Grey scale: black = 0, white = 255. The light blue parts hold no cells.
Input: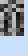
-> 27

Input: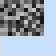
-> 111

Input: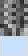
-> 196

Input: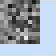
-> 97

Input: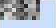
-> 148

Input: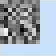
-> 97
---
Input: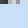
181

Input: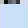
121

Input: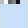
188

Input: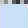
198

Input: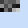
175

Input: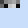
197

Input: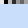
188

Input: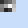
203

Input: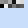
228
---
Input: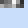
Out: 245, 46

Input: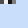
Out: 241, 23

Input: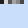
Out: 214, 31

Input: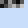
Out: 200, 7

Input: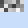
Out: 244, 60

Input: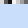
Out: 244, 21

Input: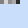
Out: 214, 43
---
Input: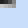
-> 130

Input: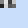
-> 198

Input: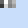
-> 183

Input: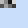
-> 215

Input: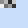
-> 200

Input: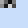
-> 124

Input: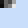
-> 163
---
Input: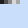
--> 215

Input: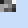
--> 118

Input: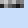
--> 117

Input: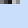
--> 191

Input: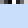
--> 108

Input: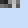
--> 184

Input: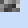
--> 115
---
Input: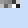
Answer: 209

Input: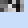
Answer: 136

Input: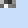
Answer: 142

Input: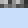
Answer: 49

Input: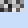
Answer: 84

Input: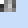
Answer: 86

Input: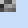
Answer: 135
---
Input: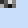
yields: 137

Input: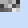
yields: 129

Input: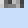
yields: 65

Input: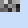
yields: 24

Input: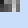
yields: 112

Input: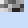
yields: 61

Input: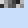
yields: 182
